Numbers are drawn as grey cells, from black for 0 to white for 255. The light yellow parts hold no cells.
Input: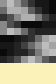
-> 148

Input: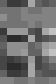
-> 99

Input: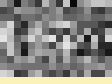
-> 155

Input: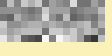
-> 115

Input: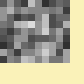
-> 91

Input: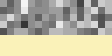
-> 157

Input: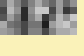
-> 103

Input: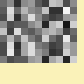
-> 107

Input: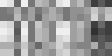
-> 239
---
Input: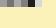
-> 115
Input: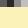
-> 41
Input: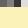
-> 128
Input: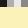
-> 175
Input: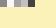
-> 249
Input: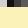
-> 18
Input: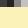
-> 36
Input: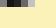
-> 22
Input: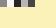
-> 249
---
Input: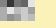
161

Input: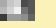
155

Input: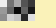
194

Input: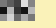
107

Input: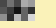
184

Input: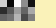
181

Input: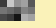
20

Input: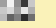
127

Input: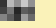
52
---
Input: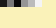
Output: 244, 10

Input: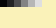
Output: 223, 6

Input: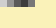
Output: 207, 61

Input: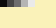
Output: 234, 11

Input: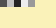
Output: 237, 36

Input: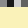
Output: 206, 25

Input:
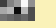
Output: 249, 11

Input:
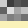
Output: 222, 61

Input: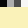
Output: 247, 6
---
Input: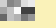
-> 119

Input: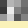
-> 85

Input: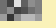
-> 184

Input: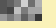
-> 139

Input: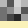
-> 39

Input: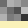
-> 136

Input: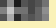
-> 100

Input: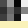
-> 18
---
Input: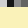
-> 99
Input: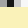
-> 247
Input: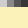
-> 55
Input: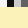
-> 98
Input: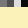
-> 10
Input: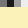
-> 237
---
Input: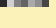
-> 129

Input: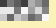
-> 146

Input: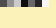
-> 104

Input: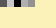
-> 146

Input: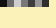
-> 107

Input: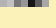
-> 151

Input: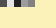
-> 130
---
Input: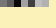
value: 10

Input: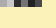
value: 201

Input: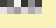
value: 188

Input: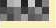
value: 117

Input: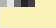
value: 179

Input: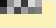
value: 188

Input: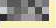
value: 117

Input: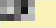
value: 75

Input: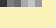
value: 125
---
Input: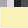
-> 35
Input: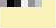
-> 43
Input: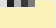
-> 181
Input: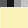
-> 151
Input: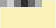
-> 119
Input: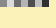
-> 109
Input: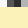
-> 46
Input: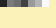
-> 110
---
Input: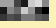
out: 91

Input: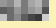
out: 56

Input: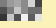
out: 93

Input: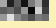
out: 123

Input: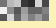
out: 157

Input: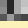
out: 86

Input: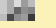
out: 156
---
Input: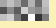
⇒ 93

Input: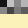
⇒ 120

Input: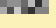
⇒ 199

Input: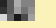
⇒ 160

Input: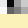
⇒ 126

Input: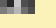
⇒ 182

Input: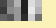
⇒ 151

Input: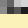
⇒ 85

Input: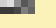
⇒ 71

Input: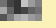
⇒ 52
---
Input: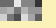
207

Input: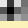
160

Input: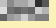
100

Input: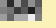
157

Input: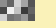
209

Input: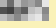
191

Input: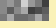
121
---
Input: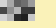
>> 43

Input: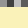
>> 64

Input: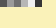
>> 182

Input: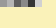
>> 137

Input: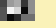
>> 40

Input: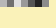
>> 85

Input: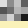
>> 210

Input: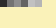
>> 99

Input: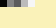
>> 92

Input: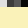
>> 60
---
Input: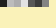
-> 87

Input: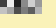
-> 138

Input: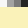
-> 162

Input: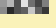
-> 111

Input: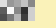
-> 166

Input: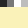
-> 120

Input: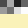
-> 170

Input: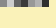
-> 152

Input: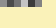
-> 196
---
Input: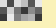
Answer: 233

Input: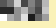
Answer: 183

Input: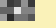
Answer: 57

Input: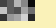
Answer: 10

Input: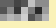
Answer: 140

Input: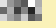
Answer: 174
